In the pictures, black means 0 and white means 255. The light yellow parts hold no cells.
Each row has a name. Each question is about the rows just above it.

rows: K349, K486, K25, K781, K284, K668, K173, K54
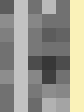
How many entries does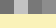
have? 4
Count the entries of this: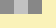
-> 3
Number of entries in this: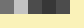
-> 5

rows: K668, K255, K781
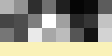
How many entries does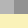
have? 2
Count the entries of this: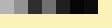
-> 7
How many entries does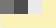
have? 3
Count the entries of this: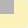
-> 1
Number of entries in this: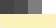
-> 4

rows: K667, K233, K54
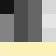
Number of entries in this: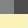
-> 2
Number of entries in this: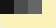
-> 3
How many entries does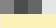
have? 4
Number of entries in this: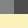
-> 2

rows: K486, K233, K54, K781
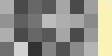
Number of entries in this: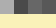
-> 4
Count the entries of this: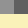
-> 2
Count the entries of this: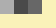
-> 3
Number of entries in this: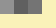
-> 3
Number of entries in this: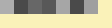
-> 7
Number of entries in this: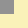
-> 1

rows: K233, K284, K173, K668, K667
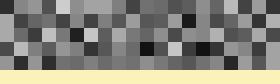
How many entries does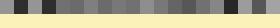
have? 20
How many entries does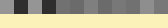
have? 12
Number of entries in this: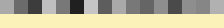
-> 16

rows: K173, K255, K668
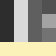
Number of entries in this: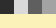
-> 4
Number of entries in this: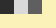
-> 3
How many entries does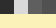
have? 4
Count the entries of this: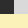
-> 2
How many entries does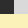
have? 2
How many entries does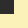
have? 1
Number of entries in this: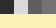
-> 4

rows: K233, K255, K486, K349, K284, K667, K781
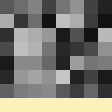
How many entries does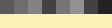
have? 8
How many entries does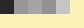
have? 5
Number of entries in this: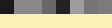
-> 8
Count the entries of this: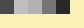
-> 5

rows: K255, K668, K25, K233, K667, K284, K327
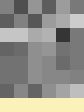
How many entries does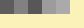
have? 5
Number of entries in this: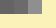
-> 3

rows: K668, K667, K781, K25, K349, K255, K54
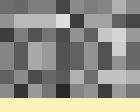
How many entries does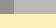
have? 4
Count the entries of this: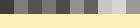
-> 10
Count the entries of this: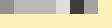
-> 7
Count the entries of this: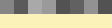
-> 8

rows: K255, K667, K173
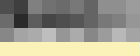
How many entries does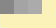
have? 3
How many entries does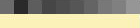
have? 10

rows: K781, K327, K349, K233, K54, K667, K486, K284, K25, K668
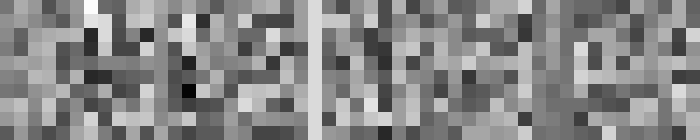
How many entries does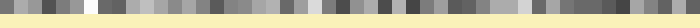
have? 50
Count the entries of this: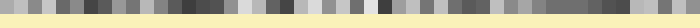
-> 50
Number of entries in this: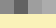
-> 4
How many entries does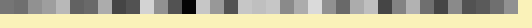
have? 37
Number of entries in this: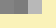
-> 3
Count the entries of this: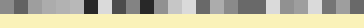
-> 26
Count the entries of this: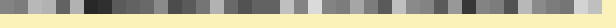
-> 43

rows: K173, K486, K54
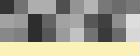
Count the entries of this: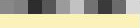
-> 10
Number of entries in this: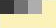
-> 3
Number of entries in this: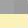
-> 2

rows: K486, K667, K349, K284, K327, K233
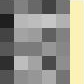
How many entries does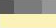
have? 4
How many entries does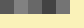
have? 5
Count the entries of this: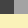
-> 2
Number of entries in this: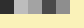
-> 5
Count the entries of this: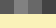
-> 4
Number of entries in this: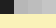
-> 4

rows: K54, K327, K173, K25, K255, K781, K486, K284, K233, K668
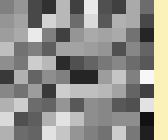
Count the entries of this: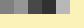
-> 5
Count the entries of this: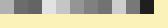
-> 11
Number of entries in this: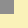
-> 1

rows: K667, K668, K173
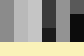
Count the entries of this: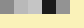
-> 5
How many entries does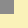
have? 1
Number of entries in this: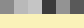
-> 6
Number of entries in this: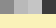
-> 4

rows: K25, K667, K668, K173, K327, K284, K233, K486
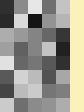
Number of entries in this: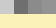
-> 4
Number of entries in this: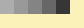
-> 5
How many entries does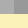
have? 2

